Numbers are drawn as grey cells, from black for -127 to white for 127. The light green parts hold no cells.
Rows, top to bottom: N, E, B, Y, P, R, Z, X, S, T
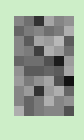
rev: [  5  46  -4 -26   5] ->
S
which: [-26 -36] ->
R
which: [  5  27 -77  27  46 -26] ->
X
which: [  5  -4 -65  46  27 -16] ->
Y
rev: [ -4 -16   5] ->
E
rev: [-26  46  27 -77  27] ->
X

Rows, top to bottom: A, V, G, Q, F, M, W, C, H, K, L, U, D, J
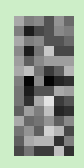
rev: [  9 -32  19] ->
L
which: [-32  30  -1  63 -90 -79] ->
K
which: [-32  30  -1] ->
K
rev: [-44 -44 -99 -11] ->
C

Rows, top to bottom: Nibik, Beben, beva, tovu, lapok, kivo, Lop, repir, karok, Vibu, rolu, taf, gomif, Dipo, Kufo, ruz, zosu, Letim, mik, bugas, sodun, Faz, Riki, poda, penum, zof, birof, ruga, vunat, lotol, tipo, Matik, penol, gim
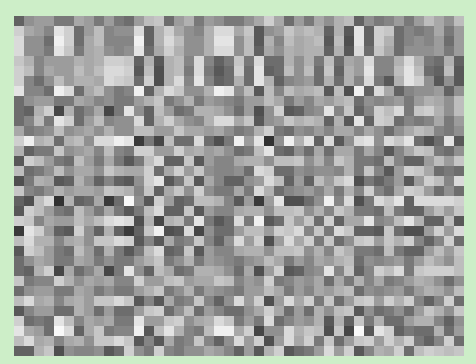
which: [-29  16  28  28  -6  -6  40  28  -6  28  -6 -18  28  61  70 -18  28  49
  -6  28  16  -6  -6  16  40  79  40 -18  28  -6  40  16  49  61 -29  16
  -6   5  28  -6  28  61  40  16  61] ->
Nibik
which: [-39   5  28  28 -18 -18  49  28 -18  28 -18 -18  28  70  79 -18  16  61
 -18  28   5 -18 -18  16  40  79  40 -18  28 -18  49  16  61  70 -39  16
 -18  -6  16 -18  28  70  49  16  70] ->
lotol
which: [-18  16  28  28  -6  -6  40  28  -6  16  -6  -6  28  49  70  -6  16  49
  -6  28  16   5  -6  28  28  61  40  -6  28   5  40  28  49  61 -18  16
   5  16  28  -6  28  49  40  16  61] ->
ruga

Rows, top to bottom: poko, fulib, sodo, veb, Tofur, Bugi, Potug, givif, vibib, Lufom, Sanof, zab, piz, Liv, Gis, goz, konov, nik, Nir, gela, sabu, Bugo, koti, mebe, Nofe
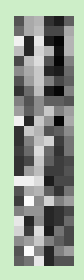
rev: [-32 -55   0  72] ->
Potug
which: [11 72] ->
Lufom
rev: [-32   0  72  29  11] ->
koti
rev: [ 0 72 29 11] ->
koti
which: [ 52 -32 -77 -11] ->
nik

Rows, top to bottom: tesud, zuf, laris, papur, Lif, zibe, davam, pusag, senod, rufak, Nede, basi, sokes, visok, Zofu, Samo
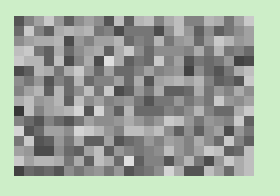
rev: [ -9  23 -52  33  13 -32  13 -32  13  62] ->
basi
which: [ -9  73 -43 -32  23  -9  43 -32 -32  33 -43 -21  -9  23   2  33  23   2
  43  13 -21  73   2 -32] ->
sokes
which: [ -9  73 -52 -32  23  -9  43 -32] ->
pusag
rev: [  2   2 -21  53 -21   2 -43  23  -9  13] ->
davam
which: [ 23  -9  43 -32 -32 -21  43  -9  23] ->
pusag

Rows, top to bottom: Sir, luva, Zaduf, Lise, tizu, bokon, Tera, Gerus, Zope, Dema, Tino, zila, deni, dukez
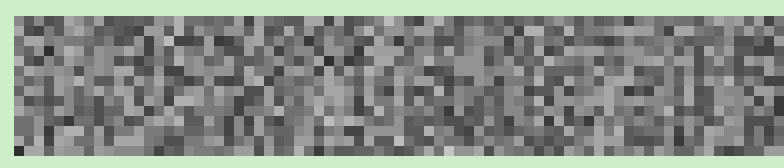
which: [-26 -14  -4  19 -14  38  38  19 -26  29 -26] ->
Gerus
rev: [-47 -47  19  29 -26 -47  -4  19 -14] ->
Tino
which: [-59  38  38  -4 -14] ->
luva
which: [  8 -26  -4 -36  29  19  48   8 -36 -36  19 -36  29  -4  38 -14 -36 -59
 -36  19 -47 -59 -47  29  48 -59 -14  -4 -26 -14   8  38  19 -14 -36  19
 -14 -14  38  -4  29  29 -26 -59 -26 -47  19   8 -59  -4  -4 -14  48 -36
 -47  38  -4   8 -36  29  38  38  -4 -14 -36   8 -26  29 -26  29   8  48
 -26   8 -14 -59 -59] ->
Tera
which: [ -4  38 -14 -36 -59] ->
Tera
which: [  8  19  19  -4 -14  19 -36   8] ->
Lise
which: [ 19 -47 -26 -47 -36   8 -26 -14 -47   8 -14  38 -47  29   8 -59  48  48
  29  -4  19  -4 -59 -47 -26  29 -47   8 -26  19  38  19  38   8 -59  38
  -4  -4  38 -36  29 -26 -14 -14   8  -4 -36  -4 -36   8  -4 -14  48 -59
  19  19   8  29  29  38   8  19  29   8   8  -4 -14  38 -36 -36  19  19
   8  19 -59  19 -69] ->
Zope

